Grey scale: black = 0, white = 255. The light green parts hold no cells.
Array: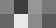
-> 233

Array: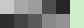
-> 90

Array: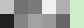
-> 163

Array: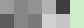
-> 122

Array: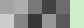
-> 54

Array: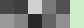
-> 40
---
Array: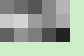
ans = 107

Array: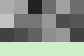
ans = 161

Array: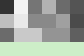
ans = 243

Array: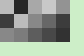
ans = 38

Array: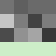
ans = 95

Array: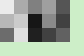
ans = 171
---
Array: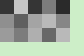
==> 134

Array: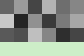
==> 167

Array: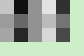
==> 116

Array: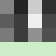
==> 71

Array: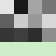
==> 216

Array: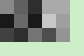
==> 159

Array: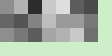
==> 120
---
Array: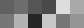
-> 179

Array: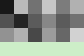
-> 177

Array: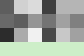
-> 171

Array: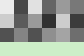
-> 132

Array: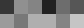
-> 120

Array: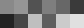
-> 70

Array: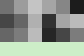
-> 124

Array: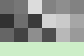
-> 67

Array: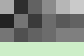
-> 80
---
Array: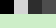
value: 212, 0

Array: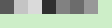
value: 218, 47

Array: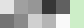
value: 249, 54

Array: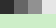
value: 230, 45

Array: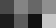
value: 198, 17

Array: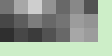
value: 206, 47

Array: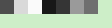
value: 250, 24
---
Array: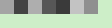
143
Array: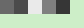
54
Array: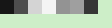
54
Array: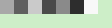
248
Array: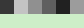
156
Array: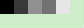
230
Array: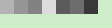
56
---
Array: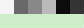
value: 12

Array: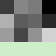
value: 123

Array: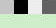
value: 237

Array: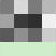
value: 123

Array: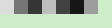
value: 23

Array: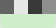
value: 56

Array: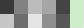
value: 166
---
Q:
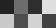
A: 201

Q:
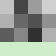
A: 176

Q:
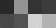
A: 72

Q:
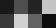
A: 57

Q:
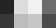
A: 55

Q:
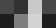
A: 29
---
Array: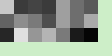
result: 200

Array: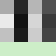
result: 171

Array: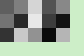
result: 95

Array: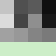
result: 196

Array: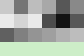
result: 201

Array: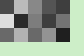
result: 74
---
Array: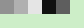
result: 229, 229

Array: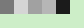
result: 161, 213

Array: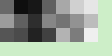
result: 134, 239

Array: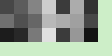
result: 184, 224

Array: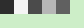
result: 75, 245

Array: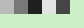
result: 31, 227

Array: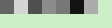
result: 140, 213

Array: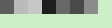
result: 30, 199
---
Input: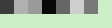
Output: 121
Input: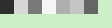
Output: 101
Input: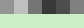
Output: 128
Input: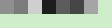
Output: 165
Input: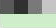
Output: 197
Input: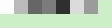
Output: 155
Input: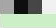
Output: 240
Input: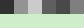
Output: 127
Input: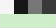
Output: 57
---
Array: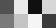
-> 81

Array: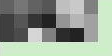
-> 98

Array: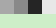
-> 168

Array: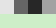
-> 228

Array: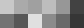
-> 200

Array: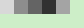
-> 216
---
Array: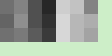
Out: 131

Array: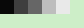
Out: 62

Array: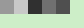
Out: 200

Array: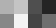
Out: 196

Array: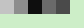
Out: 141

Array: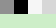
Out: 0
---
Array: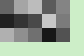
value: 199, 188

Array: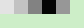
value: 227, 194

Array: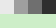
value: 233, 159

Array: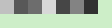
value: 216, 192

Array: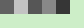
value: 195, 136

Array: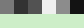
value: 239, 140
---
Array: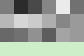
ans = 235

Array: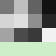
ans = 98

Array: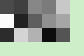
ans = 123

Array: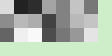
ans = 196

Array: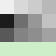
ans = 204

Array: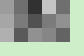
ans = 196
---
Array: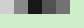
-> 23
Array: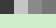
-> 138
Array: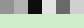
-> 13
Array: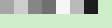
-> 134
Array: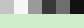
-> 154
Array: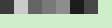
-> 100
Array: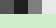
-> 126
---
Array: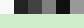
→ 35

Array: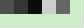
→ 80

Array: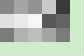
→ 123

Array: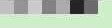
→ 203

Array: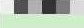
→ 81

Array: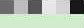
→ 188

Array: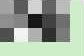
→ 79

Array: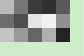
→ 195

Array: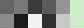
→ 138

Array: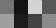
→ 86
